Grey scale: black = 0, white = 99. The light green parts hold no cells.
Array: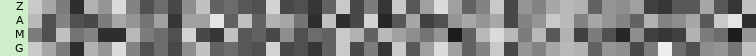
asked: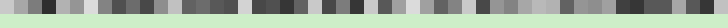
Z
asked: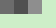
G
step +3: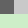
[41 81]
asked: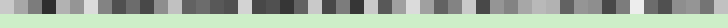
G
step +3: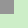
[61]

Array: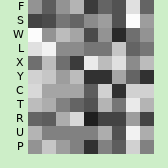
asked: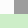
S
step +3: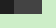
[15 29 29]
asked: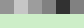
P
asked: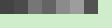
S
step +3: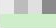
[94 76 90 57]
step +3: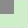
[57]

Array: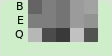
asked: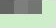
B
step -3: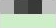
[68 26 19 72]
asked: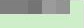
E
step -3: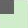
[36]

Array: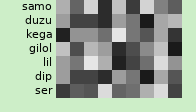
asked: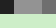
kega
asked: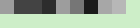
duzu
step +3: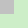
[78]

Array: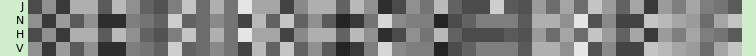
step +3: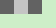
[41 79 41]
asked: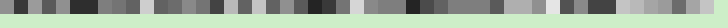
N

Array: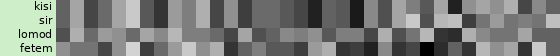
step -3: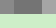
[50 42 42 61]
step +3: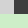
[85 27]
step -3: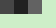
[24 10 35]
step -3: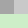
[61 75]

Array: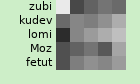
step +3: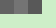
[41 48 37]
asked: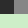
lomi
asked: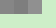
kudev

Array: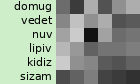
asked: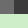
domug
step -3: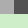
[64 29]
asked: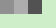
vedet

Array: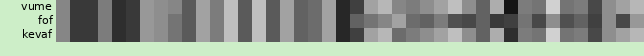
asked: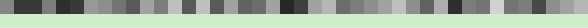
kevaf
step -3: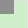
[52]

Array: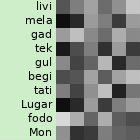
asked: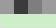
Lugar
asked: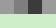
mela
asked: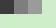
Lugar
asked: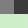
mela
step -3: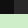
[ 3 13]
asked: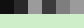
Lugar
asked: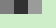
tek

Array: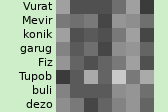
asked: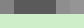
buli
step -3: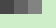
[24 36 48]
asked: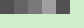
Fiz

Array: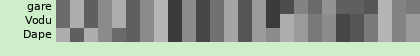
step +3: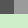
[36 63]
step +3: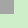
[67]
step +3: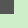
[36]
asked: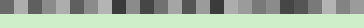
Vodu
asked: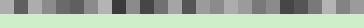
Dape

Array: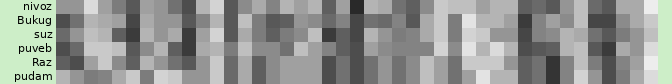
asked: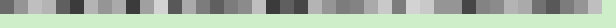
suz
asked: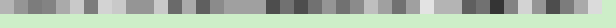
pudam
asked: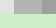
Bukug
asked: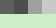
Raz
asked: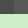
puveb

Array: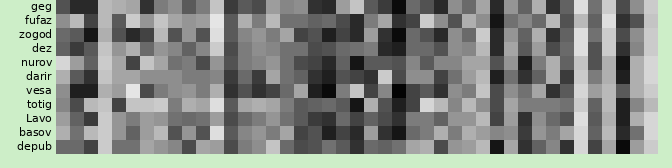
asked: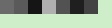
totig
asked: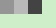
Lavo
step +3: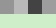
[61 75 29 64]
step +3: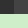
[22 29]
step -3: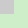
[76]
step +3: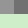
[61 47]
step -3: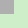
[65]

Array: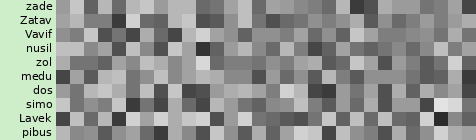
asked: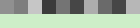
simo
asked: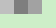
nusil
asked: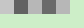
zade
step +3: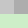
[80 70]
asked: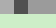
simo

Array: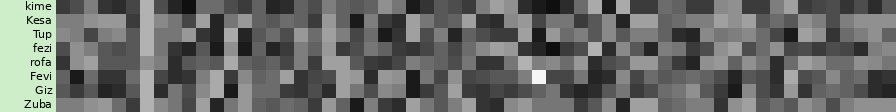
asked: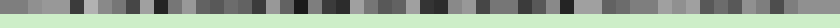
Kesa
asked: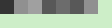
Zuba
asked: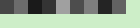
Tup
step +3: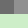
[45 59]
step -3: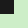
[7]

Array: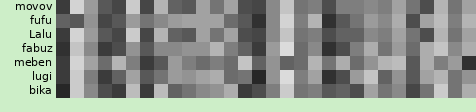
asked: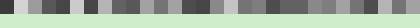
Lalu
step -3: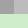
[60 70]
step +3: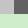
[79 41]
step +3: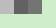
[76 41 48]

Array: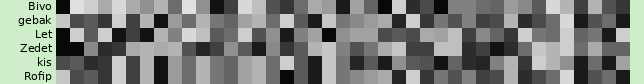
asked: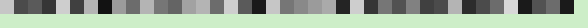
gebak
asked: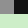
Bivo
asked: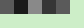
Zedet

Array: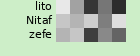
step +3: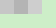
[80 73 83]
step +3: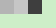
[73 80 27]
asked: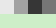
lito
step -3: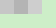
[74 67 77]
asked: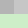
zefe
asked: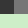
lito

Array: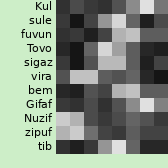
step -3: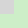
[80]
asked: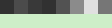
Kul
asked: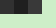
tib
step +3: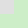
[90]
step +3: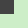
[29]

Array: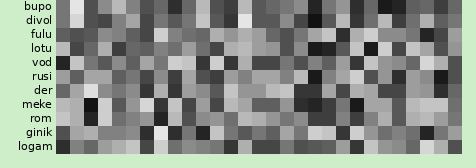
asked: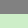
ginik
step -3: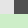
[86 28]
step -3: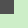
[28]
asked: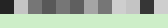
ginik
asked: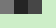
fulu
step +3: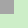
[67]

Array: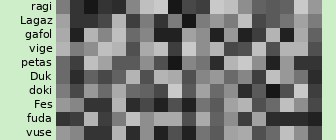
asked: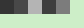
Lagaz
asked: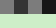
Lagaz
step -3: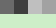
[38 21 71 60]
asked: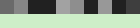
gafol
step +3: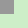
[62]
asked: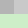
petas
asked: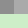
fuda

